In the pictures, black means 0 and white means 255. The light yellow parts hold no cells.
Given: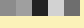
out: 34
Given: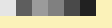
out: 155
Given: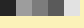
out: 124
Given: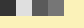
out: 90
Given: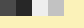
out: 238
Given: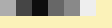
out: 13
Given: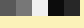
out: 240
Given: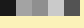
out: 143
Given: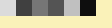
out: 118
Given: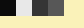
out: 53
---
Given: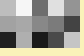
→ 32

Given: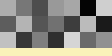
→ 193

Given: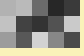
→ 156

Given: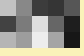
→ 181

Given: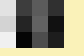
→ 240

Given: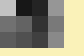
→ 92

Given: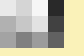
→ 163

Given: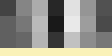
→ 96
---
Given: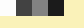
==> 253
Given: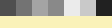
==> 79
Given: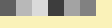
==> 96
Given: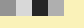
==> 147
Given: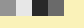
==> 147
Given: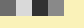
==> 108
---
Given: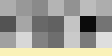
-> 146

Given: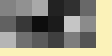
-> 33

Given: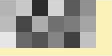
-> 212

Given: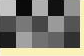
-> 174

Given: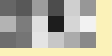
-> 76

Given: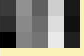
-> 95

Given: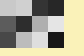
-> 208
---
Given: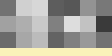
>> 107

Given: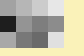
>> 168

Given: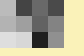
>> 222

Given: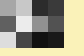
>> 221

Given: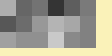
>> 160

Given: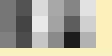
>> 125

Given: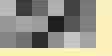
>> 133

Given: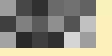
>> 164

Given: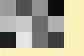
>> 31

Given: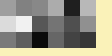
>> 122
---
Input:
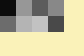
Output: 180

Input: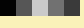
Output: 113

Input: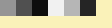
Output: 182

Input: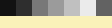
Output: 192

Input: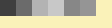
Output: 179

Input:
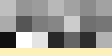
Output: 228

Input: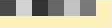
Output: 195

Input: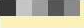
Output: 157

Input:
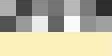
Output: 236

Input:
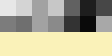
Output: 212
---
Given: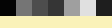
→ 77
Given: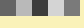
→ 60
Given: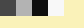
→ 15
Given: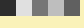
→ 118
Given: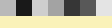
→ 206
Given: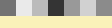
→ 187
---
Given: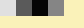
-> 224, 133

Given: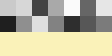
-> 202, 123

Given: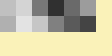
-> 192, 68

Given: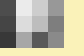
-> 77, 138

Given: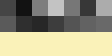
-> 69, 105

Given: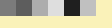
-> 123, 192
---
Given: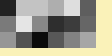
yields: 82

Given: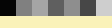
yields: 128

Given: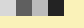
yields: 95

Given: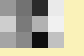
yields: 136

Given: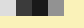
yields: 59

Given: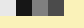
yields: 22

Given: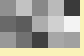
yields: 113

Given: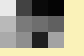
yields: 142

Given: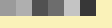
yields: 175

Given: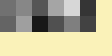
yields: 159
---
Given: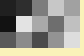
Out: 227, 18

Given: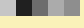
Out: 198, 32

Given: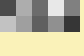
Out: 232, 54

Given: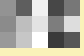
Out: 255, 58

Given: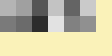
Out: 226, 44

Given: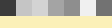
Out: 240, 59

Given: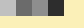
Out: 191, 44

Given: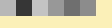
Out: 194, 55
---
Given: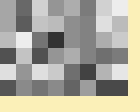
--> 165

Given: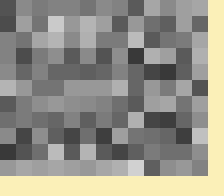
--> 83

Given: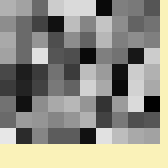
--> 177

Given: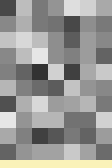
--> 72

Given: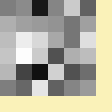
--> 126

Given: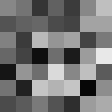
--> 135
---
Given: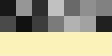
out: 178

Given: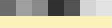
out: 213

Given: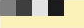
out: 127

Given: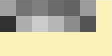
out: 182

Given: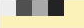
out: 169

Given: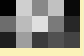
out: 207

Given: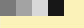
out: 163
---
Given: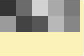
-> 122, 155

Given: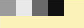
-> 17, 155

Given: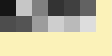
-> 98, 77

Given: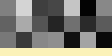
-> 136, 120

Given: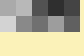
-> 68, 211

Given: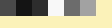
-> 162, 74

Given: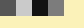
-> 124, 86

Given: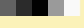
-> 249, 98

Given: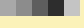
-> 196, 168
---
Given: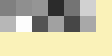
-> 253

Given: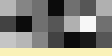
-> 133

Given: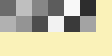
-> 148

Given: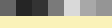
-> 51

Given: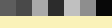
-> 169

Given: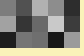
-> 30

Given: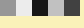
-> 151

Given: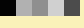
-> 3

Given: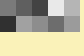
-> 48
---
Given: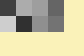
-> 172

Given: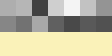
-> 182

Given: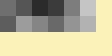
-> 85

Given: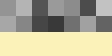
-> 180

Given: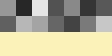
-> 39

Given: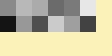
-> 184

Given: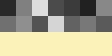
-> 128

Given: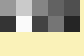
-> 202

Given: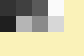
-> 64

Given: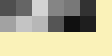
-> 101
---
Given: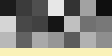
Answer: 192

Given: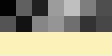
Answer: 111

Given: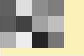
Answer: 66

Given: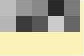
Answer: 87

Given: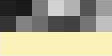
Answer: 64

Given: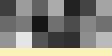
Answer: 76
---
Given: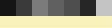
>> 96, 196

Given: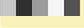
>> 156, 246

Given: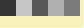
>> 88, 197

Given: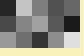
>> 161, 222

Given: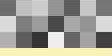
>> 73, 238

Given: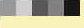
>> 87, 205

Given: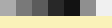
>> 40, 240

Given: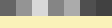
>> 133, 216
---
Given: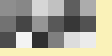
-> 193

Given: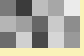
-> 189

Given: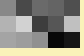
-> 106

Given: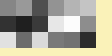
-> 147

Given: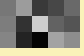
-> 57

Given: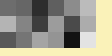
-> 95

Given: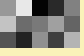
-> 3

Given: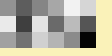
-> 167
